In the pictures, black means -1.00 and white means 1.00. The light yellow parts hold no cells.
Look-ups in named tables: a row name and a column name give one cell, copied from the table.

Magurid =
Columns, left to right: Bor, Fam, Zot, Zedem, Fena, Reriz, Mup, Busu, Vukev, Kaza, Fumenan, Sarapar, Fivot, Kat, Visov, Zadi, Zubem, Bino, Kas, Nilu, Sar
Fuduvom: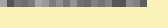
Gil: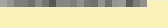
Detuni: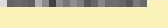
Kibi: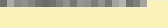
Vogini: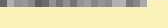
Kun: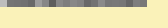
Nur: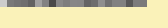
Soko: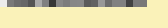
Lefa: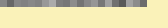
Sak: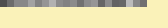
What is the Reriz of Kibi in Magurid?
-0.10
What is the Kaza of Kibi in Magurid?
0.14
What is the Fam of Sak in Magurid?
-0.15
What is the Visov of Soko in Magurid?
0.19
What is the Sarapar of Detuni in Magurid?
-0.01
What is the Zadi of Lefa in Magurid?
0.26
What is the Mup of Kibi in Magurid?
-0.16
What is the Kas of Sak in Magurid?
0.47
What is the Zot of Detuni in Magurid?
-0.18
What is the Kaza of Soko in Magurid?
-0.03
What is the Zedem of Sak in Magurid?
0.07
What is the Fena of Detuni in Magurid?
-0.26
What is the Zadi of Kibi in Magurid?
-0.07
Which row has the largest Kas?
Sak

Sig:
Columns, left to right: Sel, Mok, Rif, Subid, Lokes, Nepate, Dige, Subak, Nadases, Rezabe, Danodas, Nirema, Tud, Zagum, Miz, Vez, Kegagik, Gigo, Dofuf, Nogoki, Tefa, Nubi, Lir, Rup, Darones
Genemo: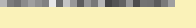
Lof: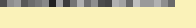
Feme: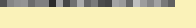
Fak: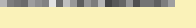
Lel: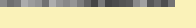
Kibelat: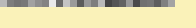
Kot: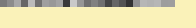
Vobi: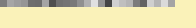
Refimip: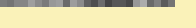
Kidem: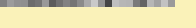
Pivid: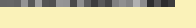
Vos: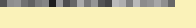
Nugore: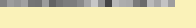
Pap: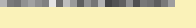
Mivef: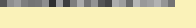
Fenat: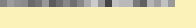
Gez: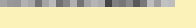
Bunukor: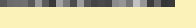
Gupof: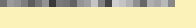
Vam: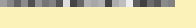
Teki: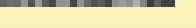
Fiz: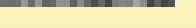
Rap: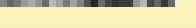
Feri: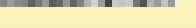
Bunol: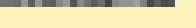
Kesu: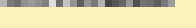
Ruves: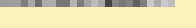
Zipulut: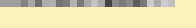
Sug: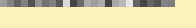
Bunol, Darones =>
-0.35
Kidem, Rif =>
0.14
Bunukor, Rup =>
-0.58
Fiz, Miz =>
-0.19
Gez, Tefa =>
-0.05
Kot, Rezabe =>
-0.55
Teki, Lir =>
-0.25
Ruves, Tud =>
0.28
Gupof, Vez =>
-0.46

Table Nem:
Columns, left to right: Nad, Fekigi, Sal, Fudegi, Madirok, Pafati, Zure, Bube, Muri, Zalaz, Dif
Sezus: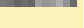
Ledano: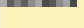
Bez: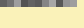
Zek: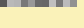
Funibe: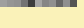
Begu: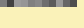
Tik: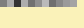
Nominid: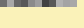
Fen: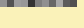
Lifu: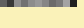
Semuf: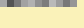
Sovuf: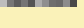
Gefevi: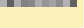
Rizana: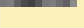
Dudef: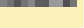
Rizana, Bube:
-0.02
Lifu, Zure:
0.05
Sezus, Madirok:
-0.21
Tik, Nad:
-0.01
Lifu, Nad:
-0.25
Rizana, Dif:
0.09
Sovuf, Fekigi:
-0.07
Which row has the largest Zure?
Tik

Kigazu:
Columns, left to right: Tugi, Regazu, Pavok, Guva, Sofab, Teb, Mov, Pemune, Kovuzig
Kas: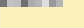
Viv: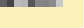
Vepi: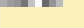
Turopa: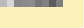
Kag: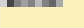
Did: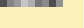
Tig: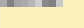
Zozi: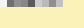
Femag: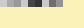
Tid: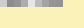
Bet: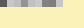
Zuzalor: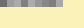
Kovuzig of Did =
0.14
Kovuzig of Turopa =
-0.02
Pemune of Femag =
-0.14
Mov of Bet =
0.02
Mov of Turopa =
0.01
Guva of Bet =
0.16
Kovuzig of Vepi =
0.46
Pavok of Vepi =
0.16
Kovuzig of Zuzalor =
0.32
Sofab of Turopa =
0.10
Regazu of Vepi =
0.22
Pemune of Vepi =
0.16
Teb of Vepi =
0.95
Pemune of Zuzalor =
-0.01
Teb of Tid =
0.47
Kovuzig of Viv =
0.57

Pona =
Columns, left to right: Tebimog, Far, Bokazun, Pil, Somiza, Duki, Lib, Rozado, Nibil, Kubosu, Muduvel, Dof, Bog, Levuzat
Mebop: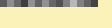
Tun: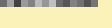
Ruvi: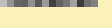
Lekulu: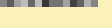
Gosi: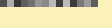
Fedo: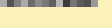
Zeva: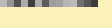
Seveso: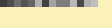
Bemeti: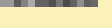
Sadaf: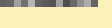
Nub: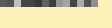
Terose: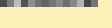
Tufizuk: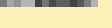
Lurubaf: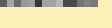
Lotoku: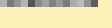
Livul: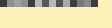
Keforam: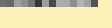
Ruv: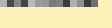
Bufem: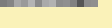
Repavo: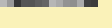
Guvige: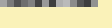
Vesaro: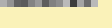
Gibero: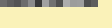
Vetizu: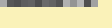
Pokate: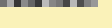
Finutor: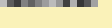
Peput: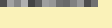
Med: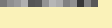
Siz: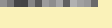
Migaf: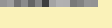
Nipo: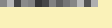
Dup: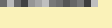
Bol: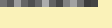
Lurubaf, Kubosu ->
-0.43
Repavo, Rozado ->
0.43
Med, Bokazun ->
0.21
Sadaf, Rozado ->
-0.34
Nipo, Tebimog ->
0.06
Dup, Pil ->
-0.49
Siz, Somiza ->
0.04
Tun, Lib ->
0.18
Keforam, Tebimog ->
-0.13
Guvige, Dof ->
-0.33
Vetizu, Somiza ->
-0.23
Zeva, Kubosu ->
0.43
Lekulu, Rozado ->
-0.09

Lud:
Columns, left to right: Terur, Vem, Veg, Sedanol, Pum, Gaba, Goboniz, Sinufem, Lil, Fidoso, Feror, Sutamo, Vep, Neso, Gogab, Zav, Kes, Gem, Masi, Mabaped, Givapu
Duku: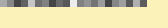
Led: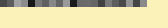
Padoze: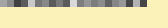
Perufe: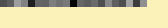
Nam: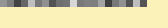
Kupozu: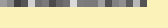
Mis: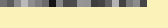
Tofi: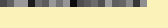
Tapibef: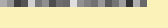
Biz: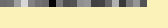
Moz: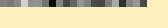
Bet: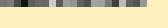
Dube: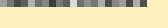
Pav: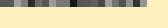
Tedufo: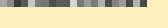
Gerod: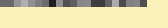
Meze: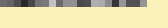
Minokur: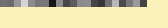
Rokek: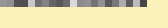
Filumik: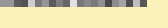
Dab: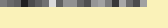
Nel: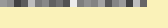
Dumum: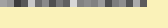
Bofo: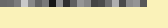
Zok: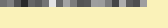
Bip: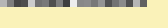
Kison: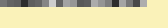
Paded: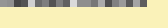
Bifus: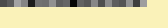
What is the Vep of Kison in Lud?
-0.27
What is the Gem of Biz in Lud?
-0.55
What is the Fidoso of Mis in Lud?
-0.42
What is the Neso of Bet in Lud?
0.28
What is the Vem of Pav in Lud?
-0.32
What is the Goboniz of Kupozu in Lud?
-0.04
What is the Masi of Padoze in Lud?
-0.44
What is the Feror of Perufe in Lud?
-0.96
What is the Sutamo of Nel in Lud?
-0.01
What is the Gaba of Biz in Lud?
-0.11
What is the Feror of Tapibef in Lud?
0.75
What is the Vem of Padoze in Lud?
0.09
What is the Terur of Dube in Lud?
0.24
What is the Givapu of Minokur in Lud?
-0.47
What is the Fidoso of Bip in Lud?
-0.51
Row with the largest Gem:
Bet

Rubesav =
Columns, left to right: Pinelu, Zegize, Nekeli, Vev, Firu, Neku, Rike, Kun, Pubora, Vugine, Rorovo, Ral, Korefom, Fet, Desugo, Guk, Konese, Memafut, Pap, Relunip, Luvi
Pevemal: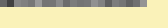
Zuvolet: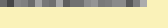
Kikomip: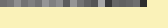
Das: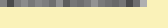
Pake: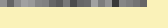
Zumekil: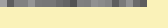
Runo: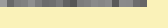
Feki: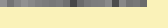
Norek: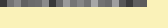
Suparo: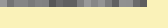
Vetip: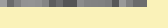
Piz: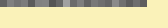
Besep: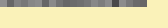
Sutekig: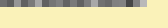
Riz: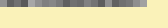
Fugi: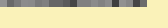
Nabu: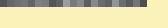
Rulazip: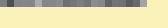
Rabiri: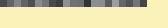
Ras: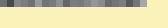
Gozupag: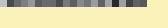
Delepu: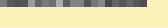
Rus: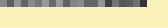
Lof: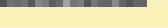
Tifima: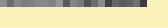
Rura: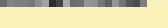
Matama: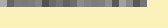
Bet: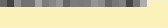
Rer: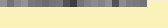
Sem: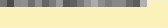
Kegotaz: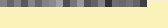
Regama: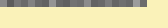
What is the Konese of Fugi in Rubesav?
-0.51
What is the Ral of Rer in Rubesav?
-0.08
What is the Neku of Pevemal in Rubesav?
0.21
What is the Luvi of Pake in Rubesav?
-0.20
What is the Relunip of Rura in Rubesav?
-0.41
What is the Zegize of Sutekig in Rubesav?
-0.26
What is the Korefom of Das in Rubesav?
-0.04
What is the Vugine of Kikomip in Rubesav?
-0.28
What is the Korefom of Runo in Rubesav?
0.00
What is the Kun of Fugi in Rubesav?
-0.20
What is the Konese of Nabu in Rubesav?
0.16
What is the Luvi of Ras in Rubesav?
0.31
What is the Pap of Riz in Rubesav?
-0.07
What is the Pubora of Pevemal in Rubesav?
0.09
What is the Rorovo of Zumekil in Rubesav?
-0.36
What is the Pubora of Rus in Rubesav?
0.21
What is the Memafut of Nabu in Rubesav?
-0.15
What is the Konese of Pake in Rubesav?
-0.56

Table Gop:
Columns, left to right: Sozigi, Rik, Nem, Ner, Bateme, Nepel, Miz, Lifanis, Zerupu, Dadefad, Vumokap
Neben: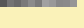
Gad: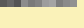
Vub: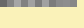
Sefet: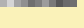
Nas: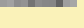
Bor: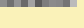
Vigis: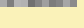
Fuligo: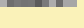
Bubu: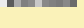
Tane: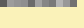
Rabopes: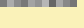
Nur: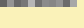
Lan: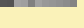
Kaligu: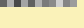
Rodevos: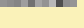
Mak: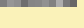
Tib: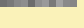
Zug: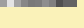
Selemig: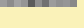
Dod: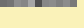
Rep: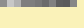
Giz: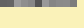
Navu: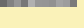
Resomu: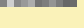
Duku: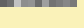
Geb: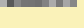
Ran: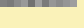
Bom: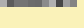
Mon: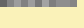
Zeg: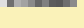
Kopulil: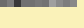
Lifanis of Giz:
0.04
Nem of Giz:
0.22
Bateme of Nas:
-0.09
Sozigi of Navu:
-0.17
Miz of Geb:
0.02
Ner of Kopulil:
-0.11
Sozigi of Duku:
-0.23
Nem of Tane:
0.16
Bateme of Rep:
-0.01
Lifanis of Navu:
0.14
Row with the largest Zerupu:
Kaligu

